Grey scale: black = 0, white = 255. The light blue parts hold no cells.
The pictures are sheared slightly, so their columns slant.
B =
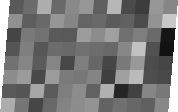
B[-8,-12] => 89
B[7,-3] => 103
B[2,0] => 69
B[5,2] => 73
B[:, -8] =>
[137, 134, 89, 104, 71, 123, 126, 131]
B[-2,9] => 65
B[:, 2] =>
[174, 105, 114, 87, 91, 73, 166, 70]
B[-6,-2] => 106
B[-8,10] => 151
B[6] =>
[90, 85, 166, 91, 126, 140, 98, 176, 38, 65, 134, 120]
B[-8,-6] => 95
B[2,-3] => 126
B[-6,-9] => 90
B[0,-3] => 60
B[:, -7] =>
[151, 100, 156, 113, 127, 120, 140, 141]
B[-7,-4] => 97
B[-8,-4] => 74
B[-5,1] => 127
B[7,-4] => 112
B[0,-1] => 134
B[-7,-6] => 105
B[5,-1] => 73
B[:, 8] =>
[74, 97, 111, 135, 121, 160, 38, 112]
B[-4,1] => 133
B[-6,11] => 21
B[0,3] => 105

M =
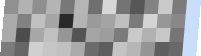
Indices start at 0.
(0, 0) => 144
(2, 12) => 117
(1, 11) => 151
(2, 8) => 123
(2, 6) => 165
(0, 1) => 178
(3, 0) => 123
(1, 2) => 192
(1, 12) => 136
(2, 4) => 150
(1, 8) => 191
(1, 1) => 129
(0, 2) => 143
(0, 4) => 120
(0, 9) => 87
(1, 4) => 41

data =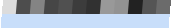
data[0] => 220
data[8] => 146
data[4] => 80
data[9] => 34

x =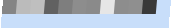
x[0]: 133
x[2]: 191
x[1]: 187
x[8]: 141

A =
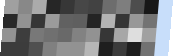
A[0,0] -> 160
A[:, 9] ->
[77, 152, 222, 29]
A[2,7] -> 54
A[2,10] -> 161
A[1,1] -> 147
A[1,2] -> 54
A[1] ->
[41, 147, 54, 155, 97, 95, 36, 179, 53, 152, 115]
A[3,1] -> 60
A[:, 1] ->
[136, 147, 61, 60]
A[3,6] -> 182
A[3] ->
[60, 60, 80, 128, 147, 146, 182, 30, 59, 29, 114]
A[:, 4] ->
[55, 97, 105, 147]
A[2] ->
[147, 61, 120, 112, 105, 130, 146, 54, 167, 222, 161]

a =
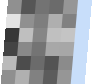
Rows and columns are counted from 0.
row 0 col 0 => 144
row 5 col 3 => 92
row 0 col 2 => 115
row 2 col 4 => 196
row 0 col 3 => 107
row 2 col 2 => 134
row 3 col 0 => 68
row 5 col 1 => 176

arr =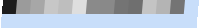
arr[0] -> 29
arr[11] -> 180
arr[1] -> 155

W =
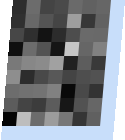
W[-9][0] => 45
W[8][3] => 156
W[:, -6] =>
[108, 104, 47, 108, 135, 44, 113, 68, 189]
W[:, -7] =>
[45, 48, 71, 15, 121, 142, 109, 92, 4]
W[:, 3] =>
[74, 69, 44, 21, 161, 88, 129, 92, 156]
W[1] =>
[48, 104, 84, 69, 158, 55, 98]
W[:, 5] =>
[97, 55, 106, 102, 93, 78, 73, 82, 53]
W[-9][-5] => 68
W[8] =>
[4, 189, 108, 156, 119, 53, 96]
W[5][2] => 73
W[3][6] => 129
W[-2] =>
[92, 68, 60, 92, 23, 82, 102]
